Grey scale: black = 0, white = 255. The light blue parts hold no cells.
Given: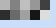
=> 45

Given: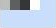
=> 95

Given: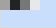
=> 119

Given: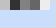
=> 102

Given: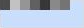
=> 76

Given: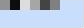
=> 68

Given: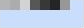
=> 56

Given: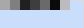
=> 32
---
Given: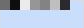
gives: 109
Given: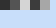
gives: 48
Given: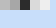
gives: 188
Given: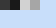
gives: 55
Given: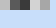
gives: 191
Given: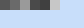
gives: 86
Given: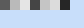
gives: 91
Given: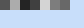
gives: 84
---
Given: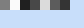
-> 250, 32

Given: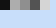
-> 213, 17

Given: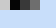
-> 202, 5

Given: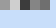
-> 207, 60

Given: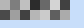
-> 212, 44

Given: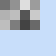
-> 222, 67

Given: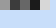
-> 215, 27

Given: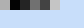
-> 197, 3

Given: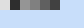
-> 223, 46
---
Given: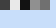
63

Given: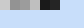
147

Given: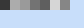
154

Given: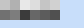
125

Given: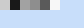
25

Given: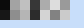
181

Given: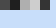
73
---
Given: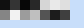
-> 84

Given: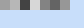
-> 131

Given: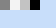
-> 243

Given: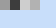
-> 61

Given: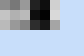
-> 45

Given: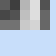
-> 201

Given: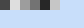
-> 115

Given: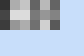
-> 112

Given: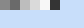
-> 218
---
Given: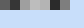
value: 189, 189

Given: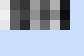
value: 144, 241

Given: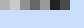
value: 102, 201

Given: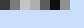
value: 175, 196

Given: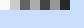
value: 172, 249

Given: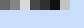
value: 71, 217

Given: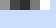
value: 47, 252

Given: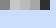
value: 187, 199

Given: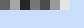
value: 119, 228
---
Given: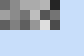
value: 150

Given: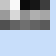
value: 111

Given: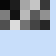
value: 114

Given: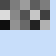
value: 105

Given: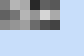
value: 107

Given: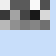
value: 124

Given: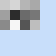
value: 246

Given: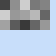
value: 57
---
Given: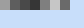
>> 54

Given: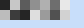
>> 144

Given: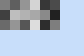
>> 212

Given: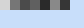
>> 96

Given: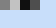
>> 78

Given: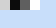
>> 254
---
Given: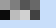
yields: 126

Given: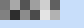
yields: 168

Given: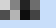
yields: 131

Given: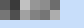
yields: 58

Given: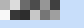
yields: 220

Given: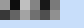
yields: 13
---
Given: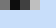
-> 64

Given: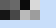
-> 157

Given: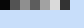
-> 143

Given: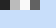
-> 98

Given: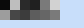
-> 157

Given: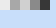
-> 168

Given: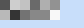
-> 194

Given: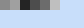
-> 138
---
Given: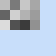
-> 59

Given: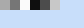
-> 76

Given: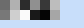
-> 5

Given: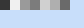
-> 175

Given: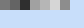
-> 214

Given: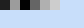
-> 176

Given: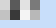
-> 244

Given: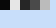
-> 74

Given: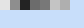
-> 196

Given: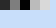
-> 187
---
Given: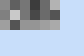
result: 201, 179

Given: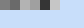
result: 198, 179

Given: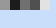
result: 226, 152

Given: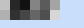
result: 214, 194

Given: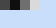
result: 218, 111

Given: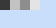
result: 228, 194

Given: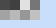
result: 225, 193

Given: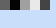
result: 233, 160

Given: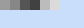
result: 219, 188

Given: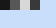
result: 216, 87
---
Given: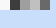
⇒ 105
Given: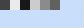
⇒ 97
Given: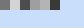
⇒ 57
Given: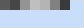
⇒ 58
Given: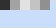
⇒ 144
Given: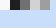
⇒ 158
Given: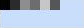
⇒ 86
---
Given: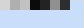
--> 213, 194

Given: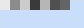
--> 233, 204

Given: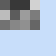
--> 210, 188

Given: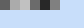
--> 193, 171

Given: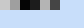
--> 201, 180

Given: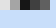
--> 226, 165

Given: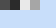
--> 233, 166

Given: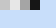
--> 231, 198
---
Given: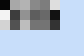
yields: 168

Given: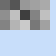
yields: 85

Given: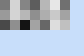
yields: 212

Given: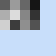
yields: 155

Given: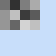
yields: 49

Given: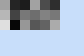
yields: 37

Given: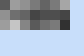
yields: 157

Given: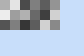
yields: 228
